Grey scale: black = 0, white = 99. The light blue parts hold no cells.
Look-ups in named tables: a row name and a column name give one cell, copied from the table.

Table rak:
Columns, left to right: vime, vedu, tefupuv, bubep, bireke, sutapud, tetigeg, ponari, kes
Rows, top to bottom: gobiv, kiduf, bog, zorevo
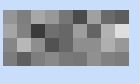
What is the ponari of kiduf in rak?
69
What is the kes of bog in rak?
59
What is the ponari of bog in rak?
68
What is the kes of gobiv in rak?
36
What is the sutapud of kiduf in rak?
61
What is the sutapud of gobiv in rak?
29
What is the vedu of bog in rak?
71
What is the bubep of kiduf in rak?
43
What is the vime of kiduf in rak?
64
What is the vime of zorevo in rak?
48
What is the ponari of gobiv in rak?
41

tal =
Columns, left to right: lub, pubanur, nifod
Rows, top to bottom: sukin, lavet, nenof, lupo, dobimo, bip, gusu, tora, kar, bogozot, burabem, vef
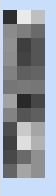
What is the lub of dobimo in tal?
50
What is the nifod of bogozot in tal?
69
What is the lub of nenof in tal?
56
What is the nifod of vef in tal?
56
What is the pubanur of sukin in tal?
91
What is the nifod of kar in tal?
64
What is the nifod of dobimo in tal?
39

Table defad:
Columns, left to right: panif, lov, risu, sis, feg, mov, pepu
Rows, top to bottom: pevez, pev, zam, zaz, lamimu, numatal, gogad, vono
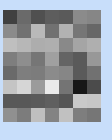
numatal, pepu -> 29
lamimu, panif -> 41
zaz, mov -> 35
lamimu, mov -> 35
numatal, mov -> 9
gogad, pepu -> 77
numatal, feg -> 45
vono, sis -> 51
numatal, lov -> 83
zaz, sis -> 62
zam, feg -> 53
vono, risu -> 74
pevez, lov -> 41
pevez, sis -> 36
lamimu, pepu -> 44
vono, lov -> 48
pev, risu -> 72
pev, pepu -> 40
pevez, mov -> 54
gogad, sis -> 37
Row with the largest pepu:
gogad

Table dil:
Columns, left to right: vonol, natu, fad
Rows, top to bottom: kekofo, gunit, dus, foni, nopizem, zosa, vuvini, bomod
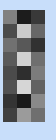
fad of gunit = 40
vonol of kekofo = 50
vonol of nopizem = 29
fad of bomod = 43
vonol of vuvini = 20
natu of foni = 81
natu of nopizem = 18
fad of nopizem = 48
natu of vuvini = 10
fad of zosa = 38
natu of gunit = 79
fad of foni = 43
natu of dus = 34
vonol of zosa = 32
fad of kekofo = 22
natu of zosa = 83

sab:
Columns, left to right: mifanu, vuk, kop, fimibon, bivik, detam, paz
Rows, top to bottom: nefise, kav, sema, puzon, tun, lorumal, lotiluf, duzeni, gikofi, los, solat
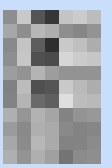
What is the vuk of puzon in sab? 77
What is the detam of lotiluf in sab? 73
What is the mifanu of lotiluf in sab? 51
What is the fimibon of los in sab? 66
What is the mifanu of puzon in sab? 55
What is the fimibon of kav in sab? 67
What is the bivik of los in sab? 51
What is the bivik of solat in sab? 45
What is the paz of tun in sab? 57
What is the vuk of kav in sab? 55
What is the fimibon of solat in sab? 62
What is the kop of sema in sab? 36
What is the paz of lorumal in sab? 67
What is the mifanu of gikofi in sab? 60
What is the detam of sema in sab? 74
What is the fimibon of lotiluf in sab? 37
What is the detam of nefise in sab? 79
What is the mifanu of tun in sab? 61
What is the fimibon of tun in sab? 61

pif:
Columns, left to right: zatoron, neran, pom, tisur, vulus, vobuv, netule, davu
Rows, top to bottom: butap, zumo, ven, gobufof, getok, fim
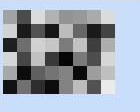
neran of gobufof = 27
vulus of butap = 57
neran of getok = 5
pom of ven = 81
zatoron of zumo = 81
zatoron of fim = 7
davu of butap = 85
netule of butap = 66
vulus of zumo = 73

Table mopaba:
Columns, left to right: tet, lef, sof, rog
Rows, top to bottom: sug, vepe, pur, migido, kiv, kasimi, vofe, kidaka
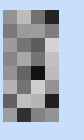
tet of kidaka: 61
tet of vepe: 47
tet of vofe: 38
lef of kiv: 39
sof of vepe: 61
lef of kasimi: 45
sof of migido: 45
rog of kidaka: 57
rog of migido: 75
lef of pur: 45

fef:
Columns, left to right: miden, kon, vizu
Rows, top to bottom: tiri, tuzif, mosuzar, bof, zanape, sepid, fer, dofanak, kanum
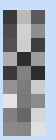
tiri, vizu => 35
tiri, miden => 22
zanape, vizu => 17
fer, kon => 47
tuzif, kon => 81
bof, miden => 67
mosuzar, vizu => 24
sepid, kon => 48
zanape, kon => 50

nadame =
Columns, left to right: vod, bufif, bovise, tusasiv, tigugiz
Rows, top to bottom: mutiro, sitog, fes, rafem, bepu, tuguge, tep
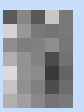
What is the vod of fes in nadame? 55
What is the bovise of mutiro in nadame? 34
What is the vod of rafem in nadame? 68
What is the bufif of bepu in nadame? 57
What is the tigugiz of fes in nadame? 46
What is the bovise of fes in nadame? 50
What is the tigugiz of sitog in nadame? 47
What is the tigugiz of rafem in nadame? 44
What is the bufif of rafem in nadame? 57
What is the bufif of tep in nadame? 62
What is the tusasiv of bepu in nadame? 22
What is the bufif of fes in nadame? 49
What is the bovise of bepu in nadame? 54
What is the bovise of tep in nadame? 53
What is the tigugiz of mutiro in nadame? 47
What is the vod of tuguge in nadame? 76
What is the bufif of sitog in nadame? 59
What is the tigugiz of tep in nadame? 47
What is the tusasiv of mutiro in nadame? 77
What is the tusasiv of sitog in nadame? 45
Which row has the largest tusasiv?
mutiro

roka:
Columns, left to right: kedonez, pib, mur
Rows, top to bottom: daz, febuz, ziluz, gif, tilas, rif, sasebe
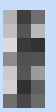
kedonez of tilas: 78
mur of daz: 43
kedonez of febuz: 74
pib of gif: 31
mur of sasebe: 41
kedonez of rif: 81
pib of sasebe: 28
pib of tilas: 33
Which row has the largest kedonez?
ziluz

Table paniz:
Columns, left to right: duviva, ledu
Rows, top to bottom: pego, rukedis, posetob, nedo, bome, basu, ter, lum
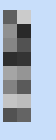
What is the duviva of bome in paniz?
64
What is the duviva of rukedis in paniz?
56
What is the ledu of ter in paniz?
73
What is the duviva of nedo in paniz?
18
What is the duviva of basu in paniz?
51
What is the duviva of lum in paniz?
32
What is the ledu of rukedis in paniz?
16
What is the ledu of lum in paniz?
39
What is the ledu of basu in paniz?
35
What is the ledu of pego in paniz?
79
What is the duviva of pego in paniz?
37
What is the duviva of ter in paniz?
76

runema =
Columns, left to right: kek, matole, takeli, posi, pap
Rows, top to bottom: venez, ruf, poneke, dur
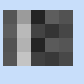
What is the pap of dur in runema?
28
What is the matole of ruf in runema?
72
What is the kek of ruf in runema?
36
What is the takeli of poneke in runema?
14
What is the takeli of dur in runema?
25
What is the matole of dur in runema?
76
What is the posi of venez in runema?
36
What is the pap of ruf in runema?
27
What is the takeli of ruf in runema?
26
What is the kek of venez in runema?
33
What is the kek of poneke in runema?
32
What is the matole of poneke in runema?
69
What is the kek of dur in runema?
33
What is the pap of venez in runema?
32
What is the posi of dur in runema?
22
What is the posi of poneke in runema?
35
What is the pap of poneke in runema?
33

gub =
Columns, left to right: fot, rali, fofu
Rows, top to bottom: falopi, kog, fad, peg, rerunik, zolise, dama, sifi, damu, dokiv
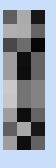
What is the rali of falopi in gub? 66
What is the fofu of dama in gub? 51
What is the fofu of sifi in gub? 39
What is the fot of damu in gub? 37
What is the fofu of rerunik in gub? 39
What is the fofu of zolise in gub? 51
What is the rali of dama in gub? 45
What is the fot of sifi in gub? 61
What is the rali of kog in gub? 67
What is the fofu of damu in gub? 9
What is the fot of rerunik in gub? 61
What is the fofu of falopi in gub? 9
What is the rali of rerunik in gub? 5

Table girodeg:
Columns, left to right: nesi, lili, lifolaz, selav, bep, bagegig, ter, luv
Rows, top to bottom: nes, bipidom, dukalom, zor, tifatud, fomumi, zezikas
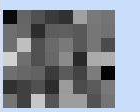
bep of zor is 54
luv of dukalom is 29
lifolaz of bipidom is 17
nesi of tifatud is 43
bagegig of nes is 62
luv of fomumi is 47
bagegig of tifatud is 26
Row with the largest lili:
dukalom

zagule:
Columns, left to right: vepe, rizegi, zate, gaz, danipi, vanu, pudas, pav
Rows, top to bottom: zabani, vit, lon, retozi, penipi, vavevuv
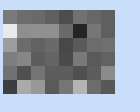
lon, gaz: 41
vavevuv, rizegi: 66
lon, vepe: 61
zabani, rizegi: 42
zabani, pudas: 40
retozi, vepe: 49
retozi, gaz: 39
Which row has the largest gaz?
vit

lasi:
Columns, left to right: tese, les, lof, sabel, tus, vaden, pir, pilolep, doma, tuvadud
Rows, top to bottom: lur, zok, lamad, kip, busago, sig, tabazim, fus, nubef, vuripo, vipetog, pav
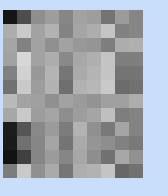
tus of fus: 55
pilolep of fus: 74
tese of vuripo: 10
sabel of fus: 64
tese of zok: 67
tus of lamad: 63
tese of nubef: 11
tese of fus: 65
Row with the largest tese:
tabazim

